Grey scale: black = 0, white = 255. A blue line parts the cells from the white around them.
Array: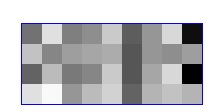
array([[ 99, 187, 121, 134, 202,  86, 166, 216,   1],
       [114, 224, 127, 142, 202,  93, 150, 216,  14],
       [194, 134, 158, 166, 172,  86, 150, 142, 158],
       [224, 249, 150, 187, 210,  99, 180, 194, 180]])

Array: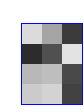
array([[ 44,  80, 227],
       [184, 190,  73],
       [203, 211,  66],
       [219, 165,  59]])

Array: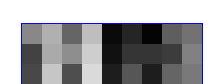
array([[ 66, 170, 142, 206,  17,  53,  53,  60, 129],
       [ 72, 198,  78, 218,  29,  86,  29, 101, 121],
       [136, 176, 101, 190,  10,  37,   4,  94, 114]])

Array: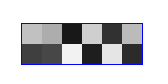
array([[ 63,  71, 242,  30, 229,  43],
       [193, 173,  24, 207,  49, 187]])

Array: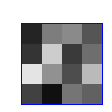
array([[ 36, 125, 138,  85],
       [ 52, 205,  58, 110],
       [ 65,  16, 117,  97],
       [228, 145,  77, 186]])

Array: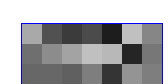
array([[103, 103,  96, 126,  52, 148, 126],
       [111, 140, 163, 192, 184,  37, 119],
       [169,  81,  59,  75,  29, 192, 134]])
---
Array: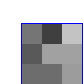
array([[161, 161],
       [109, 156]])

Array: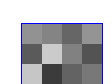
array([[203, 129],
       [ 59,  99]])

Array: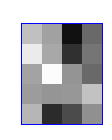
array([[168,  48],
       [252, 148]])

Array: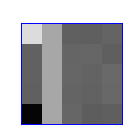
array([[167, 101],
       [167, 102]])

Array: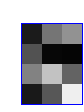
array([[  7,   5],
       [194,  99]])

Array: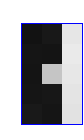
array([[ 20, 234],
       [197, 231]])

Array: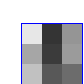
array([[ 59, 155],
       [ 88, 108]])
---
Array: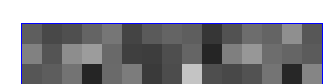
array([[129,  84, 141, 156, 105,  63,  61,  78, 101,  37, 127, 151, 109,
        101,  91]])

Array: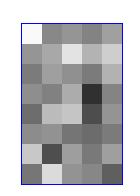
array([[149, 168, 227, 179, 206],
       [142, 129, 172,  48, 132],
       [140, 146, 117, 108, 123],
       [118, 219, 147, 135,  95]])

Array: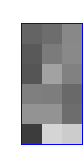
array([[ 89, 123, 137],
       [127, 125, 105],
       [ 60, 213, 204]])

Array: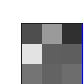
array([[227,  95,  94]])

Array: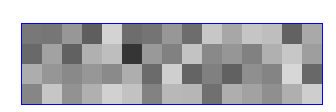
array([[105, 162,  97, 176, 190,  53, 153, 129, 195, 137, 150, 129, 176,
        199, 158],
       [134, 198, 146, 176, 209, 194, 130, 184, 182, 112, 174, 162, 143,
        175, 206]])

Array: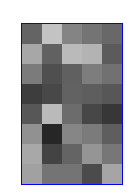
array([[167,  97, 186, 179,  91],
       [ 61,  72,  98,  94,  87],
       [145,  38, 134, 123,  94],
       [161, 116, 116,  75, 165]])
